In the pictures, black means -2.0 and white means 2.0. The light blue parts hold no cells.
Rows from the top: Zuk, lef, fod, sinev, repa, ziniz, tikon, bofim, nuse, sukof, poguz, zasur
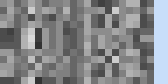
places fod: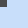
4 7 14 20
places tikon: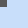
0 1 2 10 19 20
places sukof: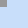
0 1 15 17 19
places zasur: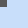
2 6 7 10 19
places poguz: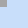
0 4 15 19

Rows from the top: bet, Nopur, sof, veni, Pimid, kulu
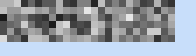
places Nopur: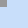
1 2 5 9 11 16 17 21 23
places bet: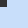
3 5 10 24
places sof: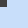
5 15

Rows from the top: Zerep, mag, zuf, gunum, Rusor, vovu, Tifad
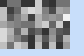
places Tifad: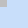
0 5 7
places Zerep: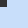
0 3 4 7

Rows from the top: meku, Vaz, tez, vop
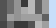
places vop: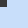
2 3
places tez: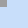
1 3 4 5
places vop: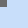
1
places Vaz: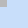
4
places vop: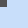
4

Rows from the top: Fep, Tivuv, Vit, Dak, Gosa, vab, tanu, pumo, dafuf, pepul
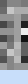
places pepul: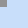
2 3
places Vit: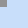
0 1
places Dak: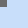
1
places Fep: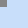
1 2

